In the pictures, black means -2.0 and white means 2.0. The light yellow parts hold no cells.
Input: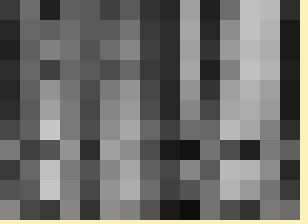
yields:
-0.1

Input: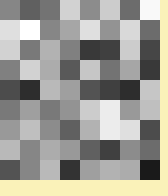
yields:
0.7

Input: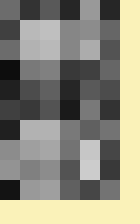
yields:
-0.9

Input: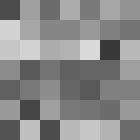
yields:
0.8

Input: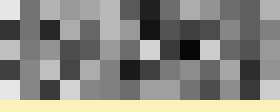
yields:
-1.1
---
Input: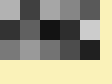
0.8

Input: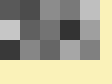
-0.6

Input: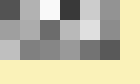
-0.7

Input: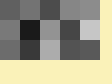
-0.5

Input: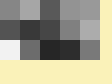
0.1

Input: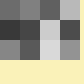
-0.3

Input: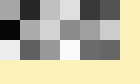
0.6

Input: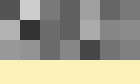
-0.7

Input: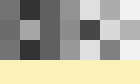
-0.2
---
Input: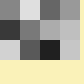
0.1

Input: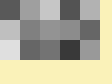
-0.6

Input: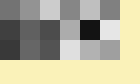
-0.2

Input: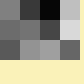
0.0

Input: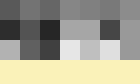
-0.6

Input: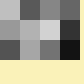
1.0

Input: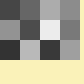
-0.9

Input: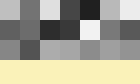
1.0

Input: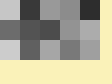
1.1
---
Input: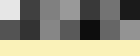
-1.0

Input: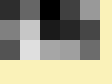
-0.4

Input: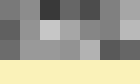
0.2

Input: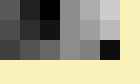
-1.5

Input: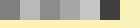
0.9

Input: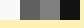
-0.5
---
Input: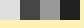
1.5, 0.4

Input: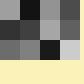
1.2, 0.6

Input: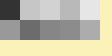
1.6, 1.3

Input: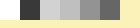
2.0, 1.3

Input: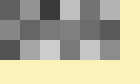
1.2, 1.1

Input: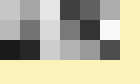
1.9, 1.6
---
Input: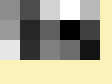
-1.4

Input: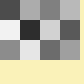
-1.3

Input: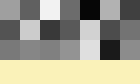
1.2

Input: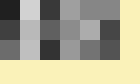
0.9

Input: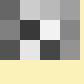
-1.1

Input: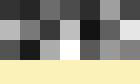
-0.1
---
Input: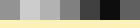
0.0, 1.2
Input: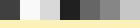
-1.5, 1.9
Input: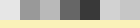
-0.4, 1.6
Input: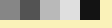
0.9, 1.5
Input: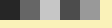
1.1, 1.1
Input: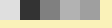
0.0, 1.5
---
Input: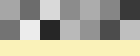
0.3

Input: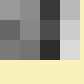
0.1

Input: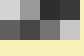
-0.9

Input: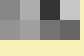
0.5

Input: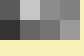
-0.4

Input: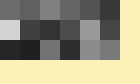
-0.8

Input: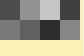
-0.5
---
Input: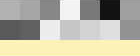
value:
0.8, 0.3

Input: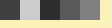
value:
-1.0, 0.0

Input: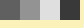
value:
-0.5, -1.1

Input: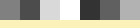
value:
0.0, 0.8

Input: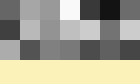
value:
-0.4, -0.9

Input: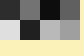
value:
-1.3, 0.5

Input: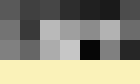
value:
-0.6, -1.4

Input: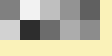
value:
0.0, 0.2

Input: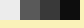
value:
1.7, -1.8
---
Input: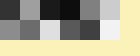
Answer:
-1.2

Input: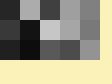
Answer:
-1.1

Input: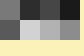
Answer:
-0.1

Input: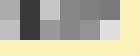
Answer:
0.7

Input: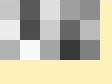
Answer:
1.7

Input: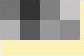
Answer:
-0.2

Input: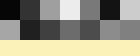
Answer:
-1.9
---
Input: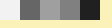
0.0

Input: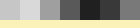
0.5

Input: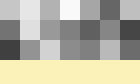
1.5

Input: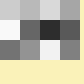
1.4

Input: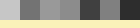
0.2

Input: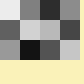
1.1

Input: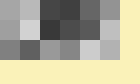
1.0

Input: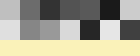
1.4

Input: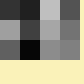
0.5
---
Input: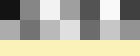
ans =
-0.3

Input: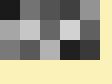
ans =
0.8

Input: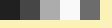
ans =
0.7

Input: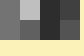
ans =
-0.5

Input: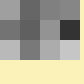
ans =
-0.1

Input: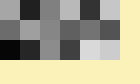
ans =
-1.0

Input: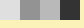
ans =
0.3
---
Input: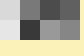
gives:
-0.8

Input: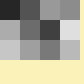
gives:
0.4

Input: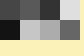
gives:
-1.2

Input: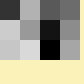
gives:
-0.6

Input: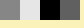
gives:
-2.0

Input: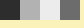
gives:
1.7

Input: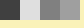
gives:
0.0

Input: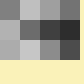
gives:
0.5

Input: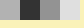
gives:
0.3
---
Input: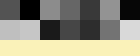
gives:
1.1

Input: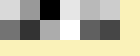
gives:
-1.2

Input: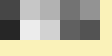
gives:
1.7

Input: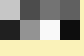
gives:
0.3

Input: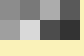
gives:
1.4

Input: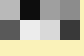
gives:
1.7

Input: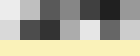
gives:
-0.8
